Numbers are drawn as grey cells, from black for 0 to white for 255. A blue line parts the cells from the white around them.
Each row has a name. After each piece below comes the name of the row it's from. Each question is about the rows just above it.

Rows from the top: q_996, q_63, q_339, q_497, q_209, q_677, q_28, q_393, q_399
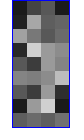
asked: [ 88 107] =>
q_339
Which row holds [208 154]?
q_497
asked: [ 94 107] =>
q_399
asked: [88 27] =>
q_996
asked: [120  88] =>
q_339
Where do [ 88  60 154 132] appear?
q_209

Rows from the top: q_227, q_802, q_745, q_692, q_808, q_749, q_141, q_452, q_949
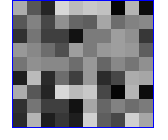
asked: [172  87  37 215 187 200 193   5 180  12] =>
q_227
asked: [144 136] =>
q_808
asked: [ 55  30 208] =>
q_949

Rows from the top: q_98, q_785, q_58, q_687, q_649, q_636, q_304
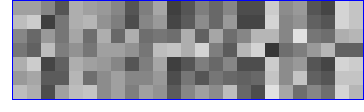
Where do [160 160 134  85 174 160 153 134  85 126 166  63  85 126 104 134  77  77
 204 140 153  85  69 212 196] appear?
q_98
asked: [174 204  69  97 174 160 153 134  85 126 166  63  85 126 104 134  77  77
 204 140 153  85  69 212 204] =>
q_649

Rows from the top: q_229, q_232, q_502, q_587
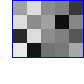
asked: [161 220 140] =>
q_229
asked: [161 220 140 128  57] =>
q_229

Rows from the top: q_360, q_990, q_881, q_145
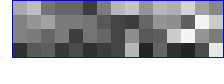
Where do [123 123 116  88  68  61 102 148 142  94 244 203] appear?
q_990
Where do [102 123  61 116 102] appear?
q_881
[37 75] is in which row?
q_145
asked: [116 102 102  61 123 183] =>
q_360
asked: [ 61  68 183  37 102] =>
q_145
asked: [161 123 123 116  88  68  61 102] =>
q_990

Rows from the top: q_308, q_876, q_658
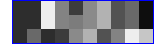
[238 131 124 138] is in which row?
q_876
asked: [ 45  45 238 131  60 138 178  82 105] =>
q_308

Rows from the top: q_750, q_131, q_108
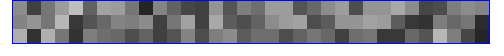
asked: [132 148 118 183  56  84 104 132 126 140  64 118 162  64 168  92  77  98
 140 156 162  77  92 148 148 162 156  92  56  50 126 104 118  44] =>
q_131
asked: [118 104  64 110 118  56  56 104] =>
q_108

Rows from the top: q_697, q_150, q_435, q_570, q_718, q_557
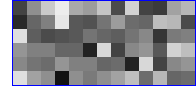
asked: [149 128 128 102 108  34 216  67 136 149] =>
q_718
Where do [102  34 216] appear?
q_570
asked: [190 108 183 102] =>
q_557
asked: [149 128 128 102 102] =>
q_570

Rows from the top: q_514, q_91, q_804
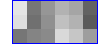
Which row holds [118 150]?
q_514
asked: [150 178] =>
q_514
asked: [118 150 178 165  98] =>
q_514
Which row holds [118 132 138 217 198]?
q_804
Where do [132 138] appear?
q_804

